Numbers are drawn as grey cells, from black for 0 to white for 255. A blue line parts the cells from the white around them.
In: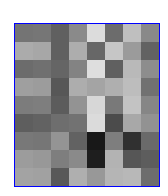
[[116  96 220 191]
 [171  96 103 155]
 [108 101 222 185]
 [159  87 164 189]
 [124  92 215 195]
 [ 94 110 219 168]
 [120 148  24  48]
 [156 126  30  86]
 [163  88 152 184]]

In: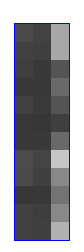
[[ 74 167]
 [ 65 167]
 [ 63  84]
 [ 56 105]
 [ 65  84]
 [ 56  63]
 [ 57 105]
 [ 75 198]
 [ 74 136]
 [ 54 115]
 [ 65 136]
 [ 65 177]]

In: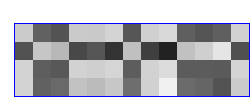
[[203  83 201  86 217  85 209]
 [ 82 184  86 192  34 207  80]
 [211  88 207  93 220  92 212]
 [211 105 187 110 241 101 203]]

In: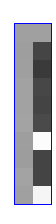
[[160]
 [158]
 [159]
 [162]
 [162]
 [163]
 [158]
 [157]
 [163]
 [160]]

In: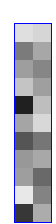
[[223]
 [123]
 [158]
 [196]
 [ 32]
 [165]
 [ 85]
 [152]
 [158]
 [232]
 [ 55]]

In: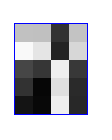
[[193  50]
 [249  35]
 [ 70 239]
 [ 50 223]
 [ 20 238]]

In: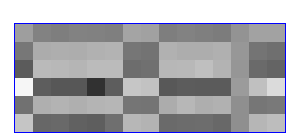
[[158 126 129 164 126 127 147 162]
 [119 174 177 118 177 173 151 111]
 [ 91 184 187 109 183 191 150 100]
 [246  87  49 198  88  91 155 219]
 [113 179 180 117 172 174 143 121]
 [197 105  94 183 106 109 143 189]]

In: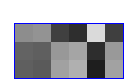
[[141  64 218]
 [ 99 152  45]
 [ 95 161  30]]
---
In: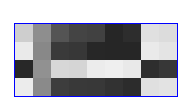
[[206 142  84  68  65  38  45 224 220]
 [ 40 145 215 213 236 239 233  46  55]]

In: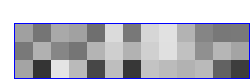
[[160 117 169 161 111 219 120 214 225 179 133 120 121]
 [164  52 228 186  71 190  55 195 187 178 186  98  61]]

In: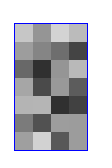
[[198 149 211 187]
 [104  48 149 185]
 [180 181  48  65]
 [159 210  88 156]]

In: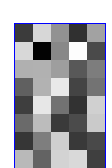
[[ 59 215 146  48 162]
 [176 177 158  88 125]
 [ 62 231 114  50 208]
 [ 54 126 207  57  73]]

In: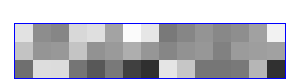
[[226 141 134 216 223 163 251 230 121 134 148 136 142 161 242]
 [111 221 220 117  88 121  64  47 229 198 118 118 121 182  48]]

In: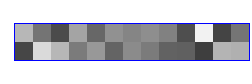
[[183 116  75 164 103 145 133 142 129  78 242  68 117]]

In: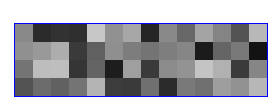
[[137  43  50  47 199 145 167  37 137 104 164 132  83 184]
 [116 189 190  53 100  29 159  58 140 147 196 177  59 134]]

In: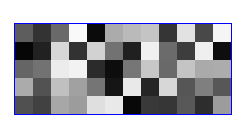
[[ 93  51 105 249  11 171 186 196  53 226  72 245]
 [101 114 236 242  43  13 118 199 105 196 170 172]
 [ 80  65 167 156 223 233   8  57  54  88  45 156]]
